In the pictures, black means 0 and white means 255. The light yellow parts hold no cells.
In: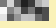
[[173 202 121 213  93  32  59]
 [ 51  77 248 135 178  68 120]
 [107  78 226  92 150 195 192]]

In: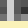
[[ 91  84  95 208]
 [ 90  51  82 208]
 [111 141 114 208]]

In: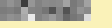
[[132 162 134 147 134  60 150 130 139 137 140 163 121]
 [148 138 124 128 120 175 131 128 117  83 132  83 123]
 [127 219 133 145 139 168 233 130 140 154 135 103 118]]

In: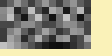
[[ 94  64  63  99 151 109  63 107 151 103  62 115 148]
 [183  51 139 171  37  81 190  83  37 169 141  24 120]
 [ 19 100 132 192  85  22 123 195  97  19 112 195 108]
 [102  69  71  70 105 141 141 106  70  73 110 143 140]
 [143  70  61 130 158  95  51 105 161 120  55  82 152]
 [ 76 170  60 162 135  43 100 173  91  44 142 156  53]
 [ 76 110 192 175 149 116  82  53  29  16  14  25  48]]

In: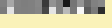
[[129 135 129 167 129 126 128 135  58 146 126  23 117 148 106]
 [122  44 123 226 128 127 128 133  71 227 127 185 120 246  91]]

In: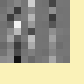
[[118 117 109 120 134 118 206 116 113  69]
 [115 116 115 128  58 122 139 117 116 144]
 [118 116 123  61 116 124 181 117 119  59]
 [115 116 114 104 241 115 153 115 113  87]
 [123 119 117 139 185 112  75 117 116 142]
 [118 116 120 163  96 122 190 116 115 161]
 [110 117 105 125  61 105 170 116 116 140]
 [118 118 115 138  75 116 127 115 111 132]
 [122 114 139 144  18 122 104 117 122 165]]

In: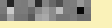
[[152 127 127  36 125 123 143  43 131 104  80 121 125]
 [  7 118 121 201 122 123 107 139 160 140 188 123 121]
 [110 111 109 162 117 116  91 161 169 140 117 117 124]]

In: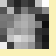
[[193 253 202  70  34  63  47]
 [ 84 137  83 181  59 125  82]
 [ 42  39 121 117 148 170 157]
 [125  14 116 127 167 176 157]
 [ 49  39  95 166 151 166 146]
 [ 60  22  72 192 218 201 182]
 [ 73  30 237  60 177 173 146]]

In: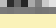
[[201 227 188  45 100  38 169 125]
 [117 121 121 118 123 123 122 115]]
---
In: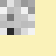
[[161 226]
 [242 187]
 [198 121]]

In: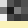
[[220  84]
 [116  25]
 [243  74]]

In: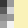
[[ 54 155]
 [ 93 213]
 [141 153]]

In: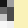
[[ 22 159]
 [102  75]
 [198  75]]

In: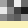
[[161  88]
 [231 136]
 [137 106]]

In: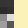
[[ 53  54]
 [ 43  49]
 [138 222]]

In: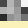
[[ 72 180]
 [178 188]
 [ 44 145]]
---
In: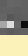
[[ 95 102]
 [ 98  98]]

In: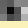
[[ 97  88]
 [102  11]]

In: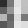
[[ 45 121]
 [ 97 150]]

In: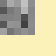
[[123 170]
 [ 87 121]]

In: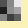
[[ 81 136]
 [ 30 143]]

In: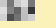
[[200 118]
 [222 131]]

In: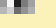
[[155 244]
 [183 209]]
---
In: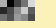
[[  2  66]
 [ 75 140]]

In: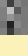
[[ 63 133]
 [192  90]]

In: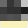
[[54 78]
 [49 48]]

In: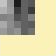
[[150  29]
 [157  61]]

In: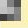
[[129  82]
 [180 134]]

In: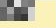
[[ 69 227]
 [166  78]]
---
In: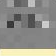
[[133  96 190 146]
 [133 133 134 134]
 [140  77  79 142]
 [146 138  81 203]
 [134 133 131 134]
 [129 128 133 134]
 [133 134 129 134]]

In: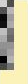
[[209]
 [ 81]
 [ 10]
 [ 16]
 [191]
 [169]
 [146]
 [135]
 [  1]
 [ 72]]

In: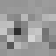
[[149 148 156 156]
 [150 153 155 153]
 [175 135 140 180]
 [189 113 170 155]
 [197  44 192 115]
 [133 143 212 119]
 [155 185 149 157]
 [148 153 151 155]]

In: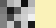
[[ 92 201 178]
 [120  90 209]
 [131 188 239]
 [130  69  27]]

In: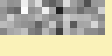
[[168 149 173 118 125 160  80 155]
 [147 104 144 239  32 146 137 206]
 [155 161 162 157 140 187 183 136]
 [187 155 142 144 114  90 167 155]
 [134 174 127 181  62 154 140 124]]

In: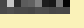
[[ 71  43  97  30 118]
 [ 73  73  70  77  72]]
